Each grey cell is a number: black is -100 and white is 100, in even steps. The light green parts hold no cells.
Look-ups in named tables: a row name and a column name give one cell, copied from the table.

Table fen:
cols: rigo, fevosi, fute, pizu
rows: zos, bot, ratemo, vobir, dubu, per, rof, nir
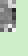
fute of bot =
64
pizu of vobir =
-36
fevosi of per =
-4
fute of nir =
-30
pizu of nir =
91
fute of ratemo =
-10
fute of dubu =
8
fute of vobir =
-2
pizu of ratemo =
-74
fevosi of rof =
35
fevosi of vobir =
2

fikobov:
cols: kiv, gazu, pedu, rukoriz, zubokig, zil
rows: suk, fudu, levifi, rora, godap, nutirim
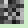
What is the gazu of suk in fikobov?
64
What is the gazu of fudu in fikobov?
31
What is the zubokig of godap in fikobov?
33
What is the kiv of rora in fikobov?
-31
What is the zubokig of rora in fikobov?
-79
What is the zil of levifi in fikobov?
38
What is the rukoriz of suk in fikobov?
-54
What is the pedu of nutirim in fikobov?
-20
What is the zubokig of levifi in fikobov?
6
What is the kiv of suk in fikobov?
-29

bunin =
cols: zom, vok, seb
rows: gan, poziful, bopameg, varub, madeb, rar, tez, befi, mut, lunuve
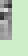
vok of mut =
35
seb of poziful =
-61
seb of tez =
7
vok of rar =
46
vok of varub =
-18
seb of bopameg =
13
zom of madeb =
-60
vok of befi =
30
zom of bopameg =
54
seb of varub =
-9
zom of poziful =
15
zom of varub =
-46
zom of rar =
49
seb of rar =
-4
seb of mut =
20
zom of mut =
24
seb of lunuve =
27
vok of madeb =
-2

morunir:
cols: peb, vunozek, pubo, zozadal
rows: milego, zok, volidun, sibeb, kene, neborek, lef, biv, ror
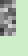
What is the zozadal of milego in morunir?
23
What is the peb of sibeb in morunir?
13
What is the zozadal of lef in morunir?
39
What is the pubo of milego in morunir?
-25
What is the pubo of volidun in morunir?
-28
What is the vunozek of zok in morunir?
18
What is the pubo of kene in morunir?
35
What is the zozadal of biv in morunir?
-9
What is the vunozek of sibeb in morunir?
-11
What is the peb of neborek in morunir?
16
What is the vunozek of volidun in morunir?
64
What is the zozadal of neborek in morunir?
-44
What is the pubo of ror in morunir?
-1

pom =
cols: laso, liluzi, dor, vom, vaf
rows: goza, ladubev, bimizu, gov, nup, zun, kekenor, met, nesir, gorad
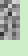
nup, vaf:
-6
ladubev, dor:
60
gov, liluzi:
28
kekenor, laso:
-2
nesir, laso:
-61
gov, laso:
52
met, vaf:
32
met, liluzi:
-23
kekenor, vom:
-38
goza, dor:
0
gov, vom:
61
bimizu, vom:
22
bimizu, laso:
4
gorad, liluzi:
49
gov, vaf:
33
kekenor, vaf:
-1

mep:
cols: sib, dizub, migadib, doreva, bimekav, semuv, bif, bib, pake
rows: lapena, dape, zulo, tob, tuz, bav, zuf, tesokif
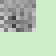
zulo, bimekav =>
32
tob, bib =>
10
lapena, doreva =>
19
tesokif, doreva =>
43
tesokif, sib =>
67
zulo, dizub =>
26
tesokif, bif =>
18
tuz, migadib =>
-17
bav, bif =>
3
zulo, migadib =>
3
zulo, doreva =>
9
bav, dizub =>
3
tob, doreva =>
-2
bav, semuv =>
-2
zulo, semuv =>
6
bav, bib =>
12
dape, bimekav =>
12
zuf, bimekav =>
28
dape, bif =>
11
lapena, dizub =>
27
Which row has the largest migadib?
tesokif

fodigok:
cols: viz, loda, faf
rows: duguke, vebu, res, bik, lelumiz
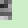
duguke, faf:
-7
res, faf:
19
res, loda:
12
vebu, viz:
-70
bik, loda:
-25
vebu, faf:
31
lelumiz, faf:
5
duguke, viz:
12
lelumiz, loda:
46
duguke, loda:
-35
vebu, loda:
-52
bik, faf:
-22
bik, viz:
-28
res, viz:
5
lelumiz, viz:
61
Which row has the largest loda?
lelumiz

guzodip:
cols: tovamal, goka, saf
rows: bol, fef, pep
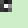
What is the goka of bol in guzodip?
-84
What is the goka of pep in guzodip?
-68
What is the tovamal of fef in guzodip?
-53
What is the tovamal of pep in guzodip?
-58
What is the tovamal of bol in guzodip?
-35
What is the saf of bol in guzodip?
-65
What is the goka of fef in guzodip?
92
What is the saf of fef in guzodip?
17
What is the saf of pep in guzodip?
-22

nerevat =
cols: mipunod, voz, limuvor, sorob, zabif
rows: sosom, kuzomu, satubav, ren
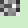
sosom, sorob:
21
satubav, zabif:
-65
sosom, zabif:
-65
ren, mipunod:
68
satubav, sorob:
20
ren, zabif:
85
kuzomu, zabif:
-6
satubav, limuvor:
9
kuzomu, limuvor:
-35
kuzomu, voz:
-37
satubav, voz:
55

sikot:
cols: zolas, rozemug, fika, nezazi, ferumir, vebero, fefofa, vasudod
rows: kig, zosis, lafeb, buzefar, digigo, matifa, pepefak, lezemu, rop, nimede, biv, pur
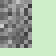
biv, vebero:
-33
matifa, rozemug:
22
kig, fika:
-15
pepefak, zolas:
59
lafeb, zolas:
11
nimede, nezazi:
-29
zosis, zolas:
-25
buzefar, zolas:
-19
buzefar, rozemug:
-12
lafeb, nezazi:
32
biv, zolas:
-13
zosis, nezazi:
33
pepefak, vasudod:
-12
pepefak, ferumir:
14
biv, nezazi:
-10
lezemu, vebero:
-22
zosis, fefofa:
31
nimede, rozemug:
-27
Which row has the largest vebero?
lafeb

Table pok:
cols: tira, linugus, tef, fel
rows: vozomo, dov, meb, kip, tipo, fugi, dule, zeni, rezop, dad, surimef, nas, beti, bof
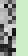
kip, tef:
-49
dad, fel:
1
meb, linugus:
33
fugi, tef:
-47
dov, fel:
-64
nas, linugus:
-75
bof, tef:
-68
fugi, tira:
43
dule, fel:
66
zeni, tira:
-36
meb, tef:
-41
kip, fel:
38
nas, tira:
-77
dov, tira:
66
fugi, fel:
15
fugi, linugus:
40
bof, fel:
50
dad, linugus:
56
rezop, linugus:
-41
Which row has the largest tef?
dule

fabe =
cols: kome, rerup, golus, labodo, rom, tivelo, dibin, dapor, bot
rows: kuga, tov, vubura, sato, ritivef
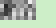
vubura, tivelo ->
53
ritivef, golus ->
-4
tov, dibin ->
33
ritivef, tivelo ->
26
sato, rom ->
26
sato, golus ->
-24
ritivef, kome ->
-6
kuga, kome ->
4
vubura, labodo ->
47
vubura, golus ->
-46
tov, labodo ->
-31
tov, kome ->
59
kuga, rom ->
18

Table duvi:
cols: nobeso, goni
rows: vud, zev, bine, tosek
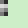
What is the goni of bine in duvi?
-1
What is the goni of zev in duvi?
60
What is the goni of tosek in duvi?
-63
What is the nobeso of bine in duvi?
26
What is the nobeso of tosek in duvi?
-5
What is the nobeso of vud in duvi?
-5
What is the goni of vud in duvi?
-66
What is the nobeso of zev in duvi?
71

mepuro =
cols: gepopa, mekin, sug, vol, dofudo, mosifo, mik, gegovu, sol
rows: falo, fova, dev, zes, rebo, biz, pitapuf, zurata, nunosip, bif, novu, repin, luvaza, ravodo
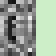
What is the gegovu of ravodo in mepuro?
-72
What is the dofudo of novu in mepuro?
-1
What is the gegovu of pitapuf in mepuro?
61
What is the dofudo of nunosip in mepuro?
9
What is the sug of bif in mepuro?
-73
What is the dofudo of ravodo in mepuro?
-28
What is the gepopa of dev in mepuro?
-49
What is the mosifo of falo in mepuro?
47
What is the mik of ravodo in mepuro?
-12
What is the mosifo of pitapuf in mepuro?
28

